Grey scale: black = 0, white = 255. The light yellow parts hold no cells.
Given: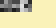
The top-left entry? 59
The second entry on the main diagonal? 129
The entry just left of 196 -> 73
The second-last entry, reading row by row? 180
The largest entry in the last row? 211
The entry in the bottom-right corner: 129
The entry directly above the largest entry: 196

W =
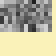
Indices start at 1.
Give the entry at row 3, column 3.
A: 150
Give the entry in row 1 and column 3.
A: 178
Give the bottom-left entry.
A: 165
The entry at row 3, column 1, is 85
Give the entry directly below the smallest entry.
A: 150
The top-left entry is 207
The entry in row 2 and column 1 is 178
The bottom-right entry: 122
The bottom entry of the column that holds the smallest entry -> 46
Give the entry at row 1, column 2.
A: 178
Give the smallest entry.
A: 31
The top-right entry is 137
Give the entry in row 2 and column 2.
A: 137

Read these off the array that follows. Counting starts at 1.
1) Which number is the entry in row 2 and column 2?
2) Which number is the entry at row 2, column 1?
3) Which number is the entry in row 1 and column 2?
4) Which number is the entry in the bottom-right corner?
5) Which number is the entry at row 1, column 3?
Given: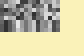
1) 201
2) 103
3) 117
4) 103
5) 170

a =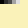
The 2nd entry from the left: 46
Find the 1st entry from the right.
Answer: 223
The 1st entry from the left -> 1

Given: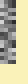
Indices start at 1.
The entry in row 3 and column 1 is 115
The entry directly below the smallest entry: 115
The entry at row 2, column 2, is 142
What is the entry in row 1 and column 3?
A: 86
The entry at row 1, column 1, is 184
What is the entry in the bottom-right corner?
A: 72
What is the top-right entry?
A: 59
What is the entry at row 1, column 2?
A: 115
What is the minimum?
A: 45
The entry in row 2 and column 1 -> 198
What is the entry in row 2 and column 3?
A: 86
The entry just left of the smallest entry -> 86
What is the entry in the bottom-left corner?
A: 172
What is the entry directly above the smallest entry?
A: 184

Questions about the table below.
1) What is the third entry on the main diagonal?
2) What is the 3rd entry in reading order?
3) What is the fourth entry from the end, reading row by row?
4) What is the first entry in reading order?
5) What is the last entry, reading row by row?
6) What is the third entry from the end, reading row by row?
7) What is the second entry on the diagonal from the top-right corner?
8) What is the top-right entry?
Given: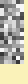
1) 193
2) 177
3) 193
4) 164
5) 219
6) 151
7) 247
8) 135

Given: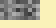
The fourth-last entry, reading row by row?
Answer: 89
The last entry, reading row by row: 145
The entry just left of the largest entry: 133
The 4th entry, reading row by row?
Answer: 117
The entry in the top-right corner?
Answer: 103
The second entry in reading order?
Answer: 117
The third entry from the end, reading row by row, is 117
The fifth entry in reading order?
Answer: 74
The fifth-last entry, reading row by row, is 103
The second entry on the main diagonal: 117
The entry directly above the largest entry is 145
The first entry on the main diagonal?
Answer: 103

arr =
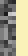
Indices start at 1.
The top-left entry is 138
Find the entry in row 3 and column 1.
82
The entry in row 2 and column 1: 96
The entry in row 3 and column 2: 68
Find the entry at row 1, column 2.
96
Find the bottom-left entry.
82
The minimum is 25
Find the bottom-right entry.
111
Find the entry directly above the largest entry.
111
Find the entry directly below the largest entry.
96
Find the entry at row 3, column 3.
68
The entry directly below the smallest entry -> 138
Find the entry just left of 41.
53
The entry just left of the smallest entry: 82
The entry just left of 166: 53

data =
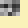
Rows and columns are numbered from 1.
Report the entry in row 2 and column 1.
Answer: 80
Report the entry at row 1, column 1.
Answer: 188
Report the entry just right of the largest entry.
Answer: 80
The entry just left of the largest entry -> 161
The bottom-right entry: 188
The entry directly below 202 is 65

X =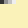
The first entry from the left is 51
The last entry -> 238
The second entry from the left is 147

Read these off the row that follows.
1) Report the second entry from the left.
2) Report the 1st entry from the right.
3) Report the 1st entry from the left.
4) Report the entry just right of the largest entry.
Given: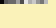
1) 91
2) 188
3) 5
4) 174
